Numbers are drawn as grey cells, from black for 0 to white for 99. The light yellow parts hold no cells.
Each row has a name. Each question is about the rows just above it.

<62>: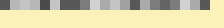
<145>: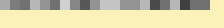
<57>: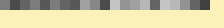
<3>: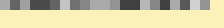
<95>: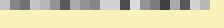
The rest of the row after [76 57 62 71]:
[39 76 71 57 39 25]
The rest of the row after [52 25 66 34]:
[81 57]
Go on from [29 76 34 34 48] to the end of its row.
[81 66 76 62 34 66 48 39 48 81 66 34]
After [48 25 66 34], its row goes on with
[81 71]

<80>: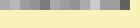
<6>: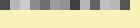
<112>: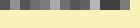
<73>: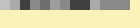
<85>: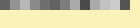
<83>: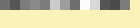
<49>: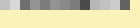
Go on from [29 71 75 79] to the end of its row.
[38]
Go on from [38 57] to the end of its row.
[71 53 43 38 48 66 29 66 75 79 33]
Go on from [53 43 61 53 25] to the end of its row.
[25 66 53 53 53]
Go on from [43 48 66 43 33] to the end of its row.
[38 71 25 25 48]

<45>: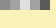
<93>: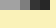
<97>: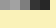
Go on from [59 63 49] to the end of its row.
[20 15]
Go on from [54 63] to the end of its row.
[87 63 35]
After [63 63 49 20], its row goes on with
[15]
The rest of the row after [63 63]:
[49 20 15]
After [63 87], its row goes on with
[63 35]

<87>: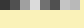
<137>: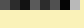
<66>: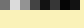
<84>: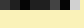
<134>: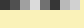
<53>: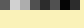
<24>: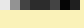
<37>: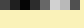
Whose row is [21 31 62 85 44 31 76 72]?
<87>
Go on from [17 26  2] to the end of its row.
[12]
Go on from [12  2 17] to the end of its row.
[40 81 72 31]
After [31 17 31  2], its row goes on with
[17]
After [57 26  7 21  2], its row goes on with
[7]

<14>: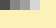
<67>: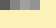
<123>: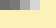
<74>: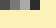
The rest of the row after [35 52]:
[62 57]
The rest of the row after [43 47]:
[66 83]
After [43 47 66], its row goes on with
[83]
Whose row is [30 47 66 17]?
<74>
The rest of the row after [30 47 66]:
[17]
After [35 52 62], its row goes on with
[57]
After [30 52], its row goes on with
[62 83]

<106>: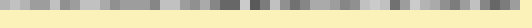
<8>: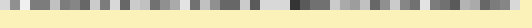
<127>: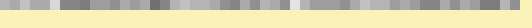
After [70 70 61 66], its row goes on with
[61 52 52 66 56 66 61 48 48 70 56]
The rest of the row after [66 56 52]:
[66 56 70 66 56 88 70 61 61 61 56 66 75 70 70 61 66 61 52 52 66 56 66 61
 48 48 70 56]
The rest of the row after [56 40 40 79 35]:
[84 84 84 20 35 44 44 79 66 61 75 40 56 79 52 44 88 48 44 35 70 66 40 48
 52 84]
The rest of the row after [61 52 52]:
[66 56 66 61 48 48 70 56]

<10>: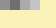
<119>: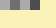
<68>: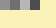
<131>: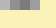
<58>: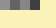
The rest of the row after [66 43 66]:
[30]
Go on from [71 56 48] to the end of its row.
[61]
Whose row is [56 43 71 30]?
<68>

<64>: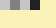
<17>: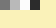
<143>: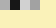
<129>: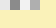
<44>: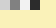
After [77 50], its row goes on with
[77 13]
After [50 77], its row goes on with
[13]

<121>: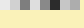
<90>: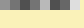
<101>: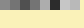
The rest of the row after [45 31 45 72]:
[31 40 86]
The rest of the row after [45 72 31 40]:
[86]
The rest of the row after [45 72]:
[31 40 86]
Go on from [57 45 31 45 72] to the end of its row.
[31 40 86]
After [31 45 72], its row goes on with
[31 40 86]
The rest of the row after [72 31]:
[40 86]

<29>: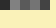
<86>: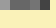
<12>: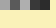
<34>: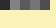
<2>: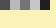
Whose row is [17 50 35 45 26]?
<29>
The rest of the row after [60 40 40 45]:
[26]
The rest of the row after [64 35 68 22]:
[17]
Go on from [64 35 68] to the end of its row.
[22 17]
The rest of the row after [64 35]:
[68 22 17]

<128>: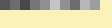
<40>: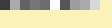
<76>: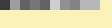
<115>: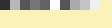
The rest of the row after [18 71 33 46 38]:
[98 33 66 76 93]
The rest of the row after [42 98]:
[33 61 66 84]
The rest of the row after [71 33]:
[46 38 98 33 66 76 93]
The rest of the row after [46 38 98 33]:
[66 76 93]
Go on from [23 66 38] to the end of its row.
[46 42 98 33 61 66 84]

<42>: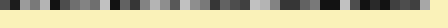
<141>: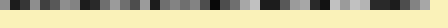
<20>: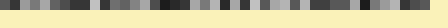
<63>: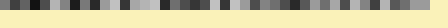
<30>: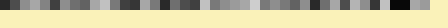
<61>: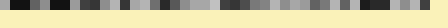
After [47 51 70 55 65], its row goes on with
[60 38 47 70 38 70 11 16 16 70 55 70 25]
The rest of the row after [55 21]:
[75  3  3 65 60]
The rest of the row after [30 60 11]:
[43 51 43 51 30  3 30 43 65 75 11 11 34 60 65 16  7 75 60 75 70 16 16 11
 30 51 65]
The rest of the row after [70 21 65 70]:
[43 16 34 55 65 65 75 25 21 30 47 51 70 55 65 60 38 47 70 38 70 11 16 16
 70 55 70 25]
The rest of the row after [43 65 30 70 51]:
[25 70 34 43 60 60]
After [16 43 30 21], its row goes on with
[30 75 21 75 60 30 51 43 30 16 34 60 43 65 30 70 51 25 70 34 43 60 60]
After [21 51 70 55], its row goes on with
[34 75 55 47 21 38 30 25 75 70 51 21 21 38 47  7  7 75 30  7 16  7 25 30
 25 65]

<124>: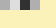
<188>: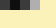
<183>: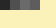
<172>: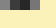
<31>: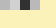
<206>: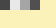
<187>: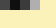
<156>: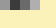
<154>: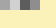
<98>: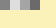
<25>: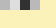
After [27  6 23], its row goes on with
[68]
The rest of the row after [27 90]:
[64 31]
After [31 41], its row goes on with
[36]
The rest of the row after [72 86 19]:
[72]

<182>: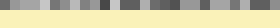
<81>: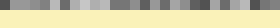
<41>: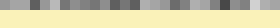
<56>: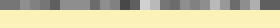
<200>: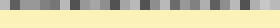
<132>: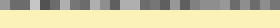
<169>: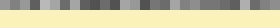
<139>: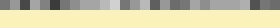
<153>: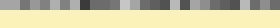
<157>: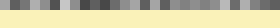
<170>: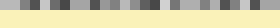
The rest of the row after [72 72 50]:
[32 77 42 28 64 64 32 59 50 72 55 37 28 81 46 68 68 50 68 32 50 77 32 64
 64]
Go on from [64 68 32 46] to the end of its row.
[42]

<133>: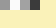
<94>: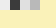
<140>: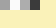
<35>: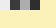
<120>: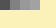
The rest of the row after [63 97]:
[67 23]
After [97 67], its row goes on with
[23]
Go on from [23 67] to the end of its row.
[18]

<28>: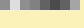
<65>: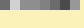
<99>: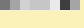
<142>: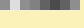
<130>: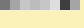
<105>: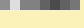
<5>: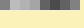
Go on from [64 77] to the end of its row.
[73 77 86 24 64]
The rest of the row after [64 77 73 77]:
[86 24 64]

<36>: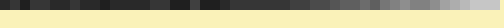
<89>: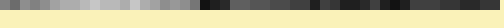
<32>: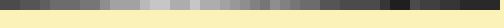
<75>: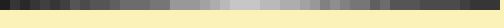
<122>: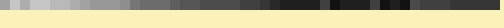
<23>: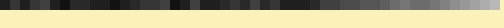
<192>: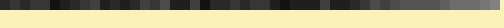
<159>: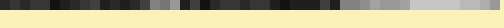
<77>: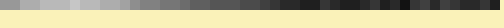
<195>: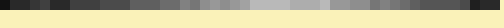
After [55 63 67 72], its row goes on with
[77 77 77]
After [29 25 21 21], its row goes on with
[21]
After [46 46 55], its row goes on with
[63 63 63 72 77 77 67 67 77 67 67 63 59 55 50 46 55 50 46 42 42 33 33 29
 29 29 29 21 12 12 29 25 25 21 21 16 16 16 16]
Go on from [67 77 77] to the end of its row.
[72 72 67 63 59 59 59 55 46 42 42 42 37 33 33 29 29 29 29 25 25 21 16 12
 12 12 12 25  7 12 12 12 25  7 12  7 29 25 25 25 21 21 21 21 21]
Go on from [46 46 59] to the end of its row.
[59 59 63 67 72 77 77 77 72 72 67 67 63 59 50 55 50 46 46 37 42 33 33 33
 29 29 29 29 25 21 21 21]

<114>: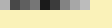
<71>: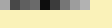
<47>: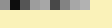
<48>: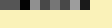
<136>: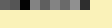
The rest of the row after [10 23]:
[51 65 73]
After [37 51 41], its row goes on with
[56 18]
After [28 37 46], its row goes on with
[10 23 51 65 73]
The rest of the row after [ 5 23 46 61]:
[69]
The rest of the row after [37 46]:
[10 23 51 65 73]

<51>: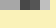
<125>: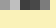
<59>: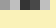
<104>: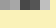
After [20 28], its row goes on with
[74]
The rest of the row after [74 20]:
[28 74]
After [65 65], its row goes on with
[28 33 74]
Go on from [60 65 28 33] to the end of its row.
[74]
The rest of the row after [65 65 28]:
[33 74]
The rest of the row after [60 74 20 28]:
[74]

